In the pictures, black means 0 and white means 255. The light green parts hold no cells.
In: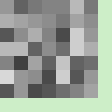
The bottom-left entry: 86
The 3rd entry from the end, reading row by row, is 110
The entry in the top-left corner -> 151
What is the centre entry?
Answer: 141
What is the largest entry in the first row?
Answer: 185
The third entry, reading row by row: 120
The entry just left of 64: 131
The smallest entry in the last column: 110
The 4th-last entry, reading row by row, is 86
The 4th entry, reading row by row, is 131
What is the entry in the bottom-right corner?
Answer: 163
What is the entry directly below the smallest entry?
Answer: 151
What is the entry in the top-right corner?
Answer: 120
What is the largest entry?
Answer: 216
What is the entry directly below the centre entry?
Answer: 98

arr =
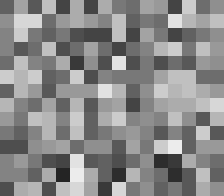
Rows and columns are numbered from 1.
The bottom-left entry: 78
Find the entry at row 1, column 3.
88
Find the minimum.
36
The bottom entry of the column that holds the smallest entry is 192
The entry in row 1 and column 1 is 97
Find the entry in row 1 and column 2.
163
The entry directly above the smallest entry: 68
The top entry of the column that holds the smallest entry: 68
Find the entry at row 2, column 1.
143
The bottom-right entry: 143
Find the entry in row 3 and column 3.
120
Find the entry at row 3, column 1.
131
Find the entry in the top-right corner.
143

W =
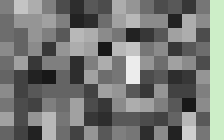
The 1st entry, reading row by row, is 127
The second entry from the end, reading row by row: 207
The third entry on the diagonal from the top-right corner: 161
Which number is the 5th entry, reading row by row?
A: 76
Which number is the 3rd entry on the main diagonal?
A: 149
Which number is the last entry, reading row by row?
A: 118
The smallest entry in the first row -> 45
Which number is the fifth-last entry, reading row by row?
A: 45
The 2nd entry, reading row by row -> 196
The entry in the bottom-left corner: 100
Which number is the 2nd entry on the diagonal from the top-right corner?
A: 173
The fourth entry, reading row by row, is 127
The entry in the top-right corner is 118

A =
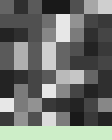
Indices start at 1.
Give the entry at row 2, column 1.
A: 80
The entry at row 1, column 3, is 90
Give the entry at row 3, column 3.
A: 80
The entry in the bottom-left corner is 57
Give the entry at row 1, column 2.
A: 47
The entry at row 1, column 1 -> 101
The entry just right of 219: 123
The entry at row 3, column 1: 35
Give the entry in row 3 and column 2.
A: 47
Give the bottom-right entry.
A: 35
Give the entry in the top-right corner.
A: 207

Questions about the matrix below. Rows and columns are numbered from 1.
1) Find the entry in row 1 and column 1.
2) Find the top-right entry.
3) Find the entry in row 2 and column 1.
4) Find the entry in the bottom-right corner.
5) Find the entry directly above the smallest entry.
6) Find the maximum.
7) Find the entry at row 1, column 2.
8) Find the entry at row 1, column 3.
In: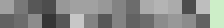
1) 161
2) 190
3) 98
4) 98
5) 77
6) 199
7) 120
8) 87
